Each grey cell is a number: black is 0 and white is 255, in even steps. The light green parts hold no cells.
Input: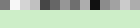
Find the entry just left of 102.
70
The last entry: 173
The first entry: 122
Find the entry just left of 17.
173

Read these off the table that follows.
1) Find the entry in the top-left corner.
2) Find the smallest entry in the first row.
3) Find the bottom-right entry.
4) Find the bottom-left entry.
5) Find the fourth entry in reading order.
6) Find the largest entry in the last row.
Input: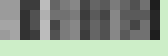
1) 155
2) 30
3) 30
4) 155
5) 60
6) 188

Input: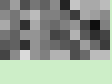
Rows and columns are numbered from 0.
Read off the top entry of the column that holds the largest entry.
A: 78
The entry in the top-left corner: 106
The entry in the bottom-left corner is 68
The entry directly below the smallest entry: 47
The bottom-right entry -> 187
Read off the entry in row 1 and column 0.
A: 138
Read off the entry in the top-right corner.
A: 187
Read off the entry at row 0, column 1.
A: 158
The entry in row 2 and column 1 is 118
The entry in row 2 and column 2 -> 47
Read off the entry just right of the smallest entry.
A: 128
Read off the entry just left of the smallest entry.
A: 68

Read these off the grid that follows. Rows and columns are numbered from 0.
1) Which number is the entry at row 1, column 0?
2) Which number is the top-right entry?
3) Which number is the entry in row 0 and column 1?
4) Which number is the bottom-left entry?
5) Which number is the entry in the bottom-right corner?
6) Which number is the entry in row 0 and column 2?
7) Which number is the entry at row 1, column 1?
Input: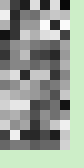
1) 239
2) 8
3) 63
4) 103
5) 210
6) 29
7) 40
